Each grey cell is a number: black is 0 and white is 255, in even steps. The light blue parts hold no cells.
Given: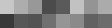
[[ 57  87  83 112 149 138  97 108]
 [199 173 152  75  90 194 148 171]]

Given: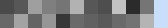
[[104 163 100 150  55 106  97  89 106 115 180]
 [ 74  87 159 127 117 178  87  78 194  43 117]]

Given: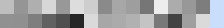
[[145 144 126  97  79  38 218 167 171 177 196 121  66 159 218]
 [190 149 175 215 152 221 206 138 167 158 118 237 172 152 125]]

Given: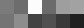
[[116 141  66  80  57  32]
 [123 109 252 107 158 162]]

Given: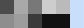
[[142 157  58  17  17]
 [ 76 169 120 205 186]]

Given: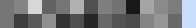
[[118  61  89 144  51  79  38 104  84  76 133 151 104]
 [118 132 215  99 117 177  80 127 114  25 165 138 124]]
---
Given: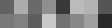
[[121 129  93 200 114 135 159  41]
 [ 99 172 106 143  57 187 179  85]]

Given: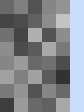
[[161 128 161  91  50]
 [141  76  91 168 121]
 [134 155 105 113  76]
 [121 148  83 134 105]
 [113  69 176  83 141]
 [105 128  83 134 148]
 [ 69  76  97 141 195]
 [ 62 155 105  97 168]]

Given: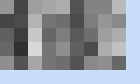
[[150  69 158 166 173  83 131 131 186]
 [143  83 166 117 110  83 137 143 103]
 [103  48 216 117 143  96  75 173 193]
 [ 96  61 200 103 125  89 110 158 173]
 [ 69  75 179 117 110  75 125 150 137]]

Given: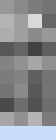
[[180 159 217 101]
 [173 159 138 152]
 [167 145 180 124]
 [152 138 124 116]
 [131 145 167 145]
 [124 131  95 116]
 [116 138  88 116]
 [ 88 101  66  95]
 [ 74 109  81 109]]

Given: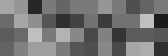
[[166 150  39 122 100 122 122 150 122  79 100 122]
 [106 166 143  85  47  67 114  59 114 114 191  27]
 [100 129 158 158 122  85  79 136  73 166 172  47]
 [ 92 106 191 122 179 136  73 129  53  92  92  85]]

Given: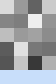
[[218 154  98 203]
 [190 154 162 140]
 [133 126 238 147]
 [ 92 224 120 114]
 [ 85 197  56 175]]

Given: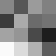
[[250 219 177  93]
 [163 149  73  29]
 [135  86 155 129]
 [ 59 170 107 115]]
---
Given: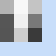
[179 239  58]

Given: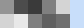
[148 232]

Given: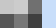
[199 120]

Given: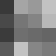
[ 57 118 106 123]

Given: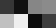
[ 55 239]

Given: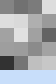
[132 217 161 163]
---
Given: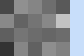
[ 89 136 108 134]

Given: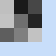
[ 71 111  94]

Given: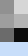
[214 158]

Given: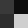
[13 45]

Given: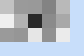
[185 139 230]

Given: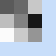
[200 130 251]
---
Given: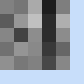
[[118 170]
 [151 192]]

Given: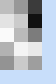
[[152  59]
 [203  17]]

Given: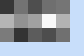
[[115  78]
 [146 161]]

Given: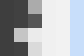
[[ 65 171]
 [ 65  85]]

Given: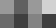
[[ 96 153]
 [ 63 131]]

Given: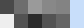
[[109 154]
 [ 82  43]]

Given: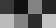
[[ 16 131]
 [131  44]]

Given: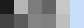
[[182 124]
 [ 92 133]]

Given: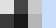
[[ 69 201]
 [ 25 181]]
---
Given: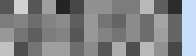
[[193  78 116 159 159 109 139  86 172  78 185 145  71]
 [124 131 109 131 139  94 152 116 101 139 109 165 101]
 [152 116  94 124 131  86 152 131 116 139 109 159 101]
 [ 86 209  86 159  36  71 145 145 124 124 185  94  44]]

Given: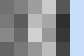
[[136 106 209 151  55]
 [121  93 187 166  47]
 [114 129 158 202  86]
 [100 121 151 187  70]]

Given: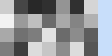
[[125  62 220 198 140 220  85]
 [242 154 191 107 169 132 177]
 [169 113 125 226 107 140  93]
 [205  70  40  48 148  48 213]]

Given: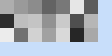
[[236 113 210 161 217  38 168]
 [ 45 190 196 146 202  79 182]
 [174 154 140  99 120 230  92]]

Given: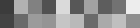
[[ 67 106 155 148 197 185 106 170 191 142]
 [ 60 178 129  81 218  87 162  93 114 237]]

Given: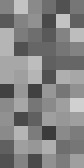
[[167 167 189  96 102 102]
 [167 159 181  81 175 167]
 [ 96 159 151 175 110 118]
 [ 89 131 145  73 195  96]
 [131 195 138 110  81 118]
 [138 181 124  59 138 124]
 [138 167 118 138 159 208]
 [181 124 110  89 131 189]
 [181  81 102 102 118 131]
 [145  73  96 159 151 159]
 [ 81 131  73 145 124 159]
 [ 65 151  65 151 118 145]]

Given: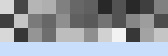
[[216  70 181 175 128 103  96  40  82  40  63 128]
 [216  55 149 110 189 189 143 209 242  55 163 197]
 [ 63 197 122 103 143  96  89 116  82 135 157  76]]

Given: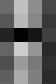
[[101 204 149  41]
 [108 192 141  71]
 [ 87 184 135  56]
 [ 95 171 127  41]
 [ 79 155 121  49]
 [ 35   2  22  64]]
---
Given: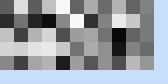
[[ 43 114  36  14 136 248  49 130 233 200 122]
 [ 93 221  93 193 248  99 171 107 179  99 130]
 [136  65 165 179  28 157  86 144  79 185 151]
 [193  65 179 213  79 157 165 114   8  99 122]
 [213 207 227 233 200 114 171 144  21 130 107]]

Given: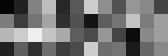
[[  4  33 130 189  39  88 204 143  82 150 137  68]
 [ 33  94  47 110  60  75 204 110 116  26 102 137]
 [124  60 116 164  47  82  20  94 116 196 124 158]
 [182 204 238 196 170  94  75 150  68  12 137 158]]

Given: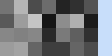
[[ 89 156 197  21 141 175  27]
 [116 181  76 108  35  48  83]
 [135 129 135  41 122  95  48]
 [156 163 101  62  62 101  76]]

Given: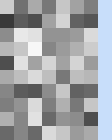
[[ 57  92  78 162 212  98  86]
 [ 78 225 162 212 162 212 155]
 [105 134 105 218 198 155 170]
 [126 147 218 126 176 120 198]
 [134  92  86 140 198  98 105]
 [140 232 225 147 147 155 218]
 [170 190 218 190 120 190 183]
 [176 134 225 105 147 140  78]
 [183 198 247 134 155 176 204]
 [204 113 170 120 198 162 126]]

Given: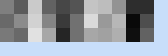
[[105 139 210 133  58 113 218 153 183   9  78]
 [121 105 225 167  37 113 167 161 175  15  98]
 [127  91 202  98  71  84 196 189 147  45  45]]

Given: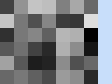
[[ 48 120 134  96 182 176   1]
 [ 66 147 196 190 128 168 104]
 [ 88 112  66  41 176 140  21]
 [104 120  96  74 155 140  41]
 [162  88  29  35 140  80 104]
 [196 120  80 134  60  54 221]]

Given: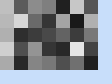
[[170  40 133 120  79 112  32]
 [176  46  60  73  99  60 120]
 [184 215 106  53 164  25 176]
 [191  91 140 127  32 199  85]
 [207  79 148  53  40 229  67]]
